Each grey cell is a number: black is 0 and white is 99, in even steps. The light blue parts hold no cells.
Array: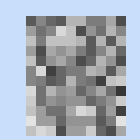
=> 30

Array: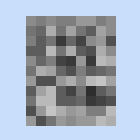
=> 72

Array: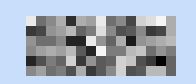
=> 72

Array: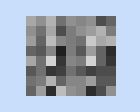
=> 30

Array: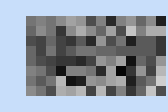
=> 76

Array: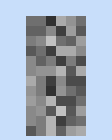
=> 61

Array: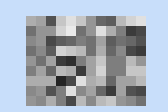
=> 53
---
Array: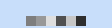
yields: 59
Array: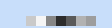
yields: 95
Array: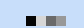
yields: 83
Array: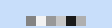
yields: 94
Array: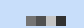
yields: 31
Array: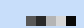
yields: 16
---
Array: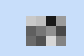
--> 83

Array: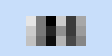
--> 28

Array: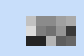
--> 36

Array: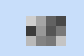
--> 47

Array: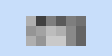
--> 53

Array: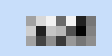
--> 46

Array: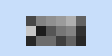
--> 38

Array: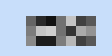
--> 25

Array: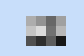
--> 36
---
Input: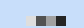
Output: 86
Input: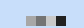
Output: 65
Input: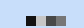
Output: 7
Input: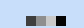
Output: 24
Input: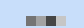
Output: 45
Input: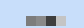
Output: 48
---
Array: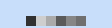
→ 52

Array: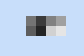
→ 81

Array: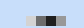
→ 12

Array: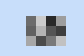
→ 47

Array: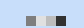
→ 73

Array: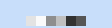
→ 19

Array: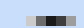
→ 24

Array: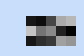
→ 62

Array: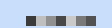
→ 47

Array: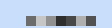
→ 68
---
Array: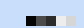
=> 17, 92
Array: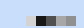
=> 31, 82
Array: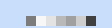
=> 72, 96
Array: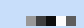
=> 5, 98
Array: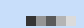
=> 35, 85
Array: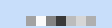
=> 22, 97
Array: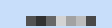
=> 82, 82
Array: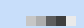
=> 36, 91
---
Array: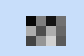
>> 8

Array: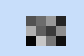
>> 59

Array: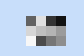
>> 20

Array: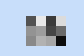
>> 23

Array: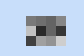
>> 39

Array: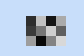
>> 8
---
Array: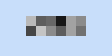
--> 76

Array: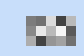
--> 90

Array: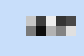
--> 5

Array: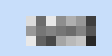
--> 46

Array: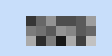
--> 44

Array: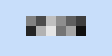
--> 69

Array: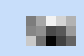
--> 56

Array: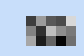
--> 19
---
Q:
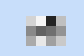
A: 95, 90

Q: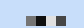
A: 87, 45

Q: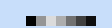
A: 85, 67

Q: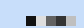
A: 86, 74

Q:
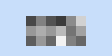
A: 94, 81

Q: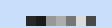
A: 85, 67

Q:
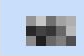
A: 77, 72

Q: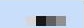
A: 83, 56
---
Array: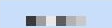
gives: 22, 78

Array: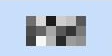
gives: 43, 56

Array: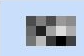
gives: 30, 25

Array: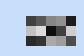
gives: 25, 30

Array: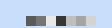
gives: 35, 82

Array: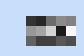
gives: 20, 30

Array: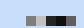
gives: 49, 37

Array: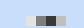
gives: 88, 74

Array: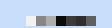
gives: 94, 37

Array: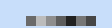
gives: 41, 27
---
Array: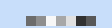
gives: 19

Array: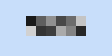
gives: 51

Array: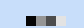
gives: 30

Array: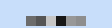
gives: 59

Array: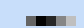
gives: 52

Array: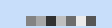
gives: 91

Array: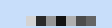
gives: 29

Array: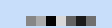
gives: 10

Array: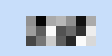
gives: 97
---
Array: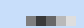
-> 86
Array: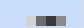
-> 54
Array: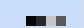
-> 35
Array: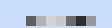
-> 59
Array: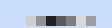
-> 61
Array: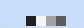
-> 36
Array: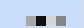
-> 52
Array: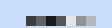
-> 71
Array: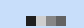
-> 38
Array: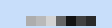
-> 16
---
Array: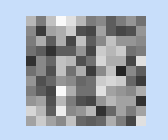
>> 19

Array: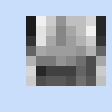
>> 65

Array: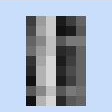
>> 39

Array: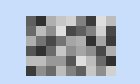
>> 68

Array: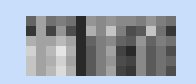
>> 30

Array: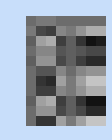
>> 7
